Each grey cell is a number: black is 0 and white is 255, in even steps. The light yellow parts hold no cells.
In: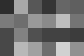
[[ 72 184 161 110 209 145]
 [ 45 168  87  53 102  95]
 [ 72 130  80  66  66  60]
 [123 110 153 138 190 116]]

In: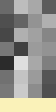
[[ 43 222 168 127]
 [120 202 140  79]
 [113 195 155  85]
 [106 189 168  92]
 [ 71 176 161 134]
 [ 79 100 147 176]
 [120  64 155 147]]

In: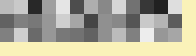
[[128 207 106 151 120 114  98 144 187 128 237 151 166]
 [187 201  40 159 229  77 174 136 214 114  55  33 222]
 [ 98 128 120 151 207 166  69 144 136  85 201 180  92]]

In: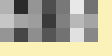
[[198 164 157  58 128 184 164]
 [149  70 142  85 114 225 135]
 [178  42 149  78 120 232 114]]

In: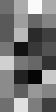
[[111 224 125  63]
 [ 89 186  42  63]
 [111 171 250 171]
 [ 89 158 103 132]
 [208 119 103  50]
 [139  95 152 132]
 [139  34   5 201]
 [119  18  56  82]]

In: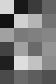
[[ 31 222 194 141]
 [ 17 209 181 114]
 [ 67 161 106 148]
 [161 122 128 134]
 [ 74 106  93  80]
 [215  24  59  99]]
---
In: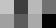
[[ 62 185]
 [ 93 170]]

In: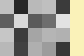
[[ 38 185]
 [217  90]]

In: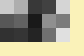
[[174  56]
 [ 98  25]]

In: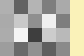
[[ 98 180]
 [201 143]]

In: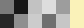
[[ 23 194]
 [143 204]]

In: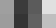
[[59 91]
 [52 97]]
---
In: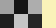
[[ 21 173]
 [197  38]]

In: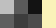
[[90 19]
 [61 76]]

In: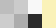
[[203 248]
 [173  43]]

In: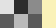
[[ 45 139]
 [186  89]]

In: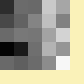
[[107 105]
 [ 98 132]]

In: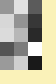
[[225  91]
 [147  55]]

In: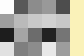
[[ 88 140]
 [186 201]]

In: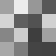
[[236 151]
 [ 95  82]]

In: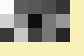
[[ 93  88]
 [142  15]]
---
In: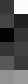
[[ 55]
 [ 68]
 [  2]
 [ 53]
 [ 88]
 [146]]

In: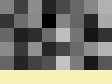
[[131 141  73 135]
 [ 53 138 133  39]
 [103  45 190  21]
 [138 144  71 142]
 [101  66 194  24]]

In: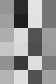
[[150 228]
 [159 226]
 [173  82]
 [198  78]
 [145 223]
 [179  81]]

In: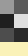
[[154]
 [ 31]
 [ 77]]

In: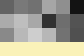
[[ 99 113 143]
 [171 168 110]
 [137 206 114]]

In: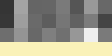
[[ 53 101 122 153]
 [ 55 106 118 124]
 [110 104 112 239]]

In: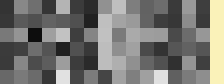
[[ 52 111 180  43 191  98  58  62]
 [ 55  80  92  33 163  99  55  58]
 [121  13 194 133 122 158  74 151]
 [ 59 110  32  56 143  74  86  85]
 [ 58  76 157  42 175 101  48  63]
 [104 107 225 124 161 160  96 142]]
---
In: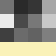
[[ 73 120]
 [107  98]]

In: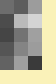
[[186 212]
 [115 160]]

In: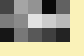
[[138 226]
 [120  88]]

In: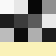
[[ 60  90]
 [ 13 175]]

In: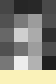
[[122 156]
 [207 171]]

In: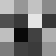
[[ 57 229]
 [  9  65]]

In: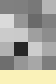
[[150 106]
 [202 159]]
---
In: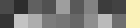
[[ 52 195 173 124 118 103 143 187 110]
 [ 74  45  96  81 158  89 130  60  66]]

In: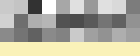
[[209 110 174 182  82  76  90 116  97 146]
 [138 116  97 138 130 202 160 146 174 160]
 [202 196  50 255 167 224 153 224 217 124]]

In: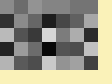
[[139 108 147 132 132 116 116]
 [ 35 155 108   8  83  77 193]
 [ 49 139 102  29  71  96 167]
 [180  90  77 201 147 161  65]
 [186  83  57 214 124 173  43]]

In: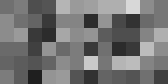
[[140 112 100  57 132 132  44 148  72  50 106 118]
 [100  92  84 100 140 124 201 118 181 188 132 118]
 [112 124  78  84 181 154 160 175 175 216 140 118]
 [106 106  64 148 106 124  57 112  44  57 188 140]
 [140 154  57  44 167 140 148  92  78  78 132 175]
 [124  92  31 148 154  84  50 100  92  84 112  64]]

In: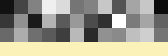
[[ 18  69 130 239 219 117 130 199  84 165 199  11]
 [105 173 111  90  62 185  42 145 138 191 207 117]
 [ 55 145  26 179  90 153  76  48 254 123 165  98]]

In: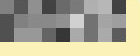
[[ 80 152 152 100  54 170 114 170  92]
 [129  86 144  66 106 122 176 183  66]
 [ 80 129 137 137 144 209 114 164 158]]
